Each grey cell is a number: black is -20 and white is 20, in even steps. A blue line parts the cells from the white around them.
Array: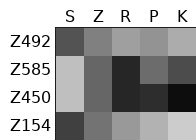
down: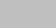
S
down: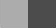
K
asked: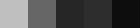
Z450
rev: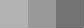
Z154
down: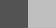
S
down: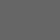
Z

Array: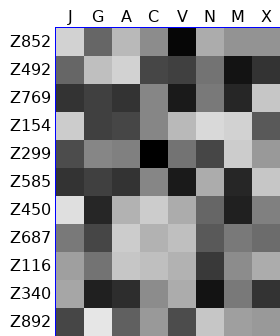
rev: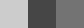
Z299
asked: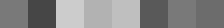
Z687
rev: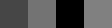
Z299
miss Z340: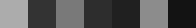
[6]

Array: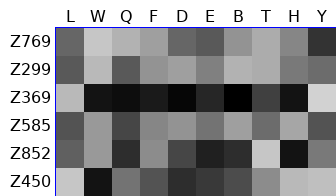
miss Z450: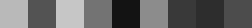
[10]
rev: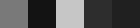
Z852
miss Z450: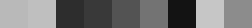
[-8]
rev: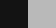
Z369

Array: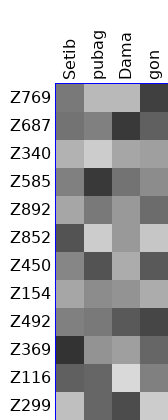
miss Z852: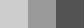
[11]
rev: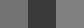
Z585

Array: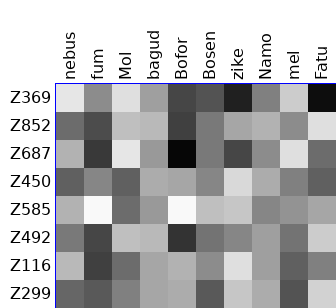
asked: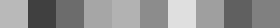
Z116
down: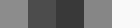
fum
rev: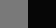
Z687
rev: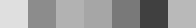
Z852
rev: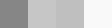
Z585

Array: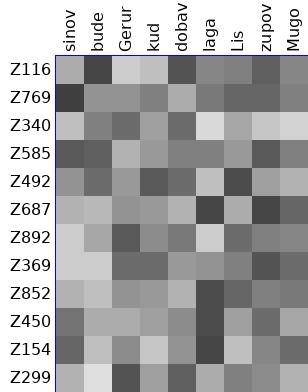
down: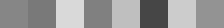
laga
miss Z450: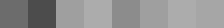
[-2]
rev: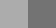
Z450
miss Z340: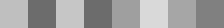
[13]
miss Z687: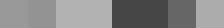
[9]
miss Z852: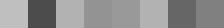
[-1]
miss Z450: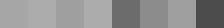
[-2]

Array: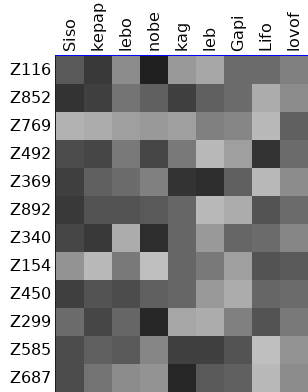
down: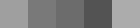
lebo
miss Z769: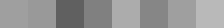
[8]

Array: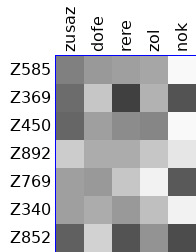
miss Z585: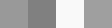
[6]
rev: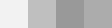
Z340
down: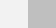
zol
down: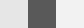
nok
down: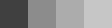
rere
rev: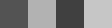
Z369

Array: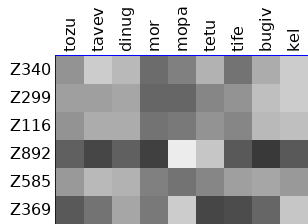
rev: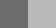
Z340
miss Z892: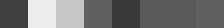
[-9]
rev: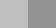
Z299
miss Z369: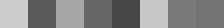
[-8]
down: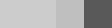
kel

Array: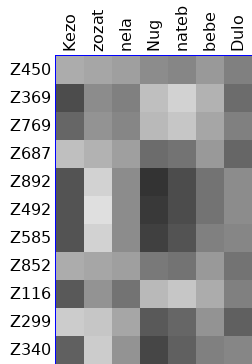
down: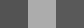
Kezo
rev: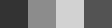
Z892
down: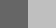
Kezo
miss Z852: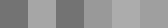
[-1]

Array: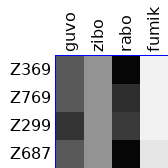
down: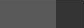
guvo
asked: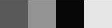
Z687
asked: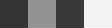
Z299
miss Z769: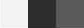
[3]

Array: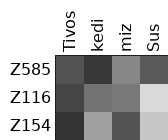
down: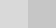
Sus
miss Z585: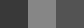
[-6]

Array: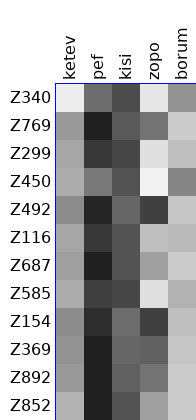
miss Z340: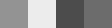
[16]
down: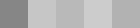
borum
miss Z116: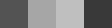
[9]
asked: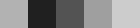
Z852

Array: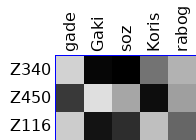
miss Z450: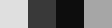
[5]
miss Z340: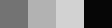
[-20]
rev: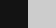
Z116

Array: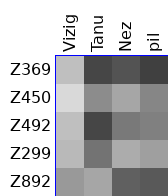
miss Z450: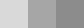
[1]
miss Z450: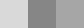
[2]
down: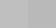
Vizig
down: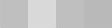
Vizig
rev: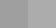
Z299
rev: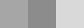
Z450

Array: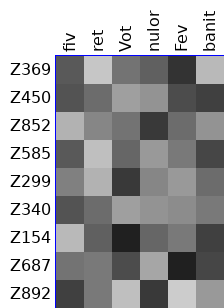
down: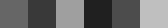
Vot
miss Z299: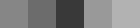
[0]
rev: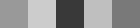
Z892
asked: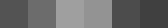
Z450

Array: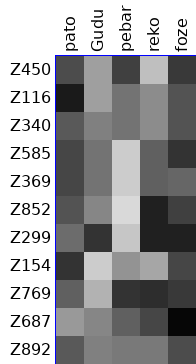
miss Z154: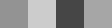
[-12]
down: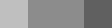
reko
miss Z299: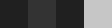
[-3]
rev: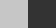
Z299
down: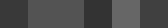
foze

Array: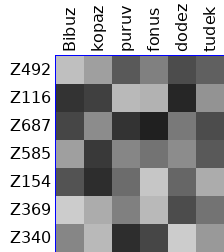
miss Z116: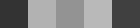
[-14]
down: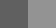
tudek
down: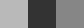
puruv
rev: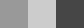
Z340

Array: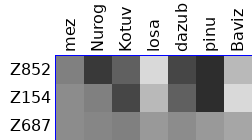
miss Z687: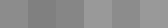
[6]
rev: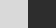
Z154
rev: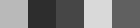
Z852
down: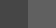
dazub
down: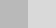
Baviz
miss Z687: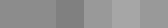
[1]

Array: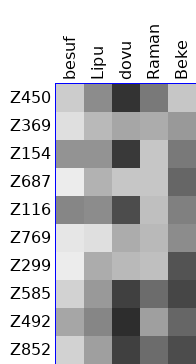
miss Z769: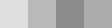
[16]
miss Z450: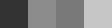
[12]
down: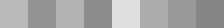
Lipu

